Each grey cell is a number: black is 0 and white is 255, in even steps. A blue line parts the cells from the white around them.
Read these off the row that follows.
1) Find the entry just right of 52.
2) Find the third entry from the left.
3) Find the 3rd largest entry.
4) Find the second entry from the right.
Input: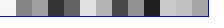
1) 99
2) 160
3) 202
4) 194

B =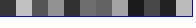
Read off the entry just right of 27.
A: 71
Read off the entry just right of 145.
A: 49
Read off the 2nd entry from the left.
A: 193
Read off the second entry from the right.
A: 34
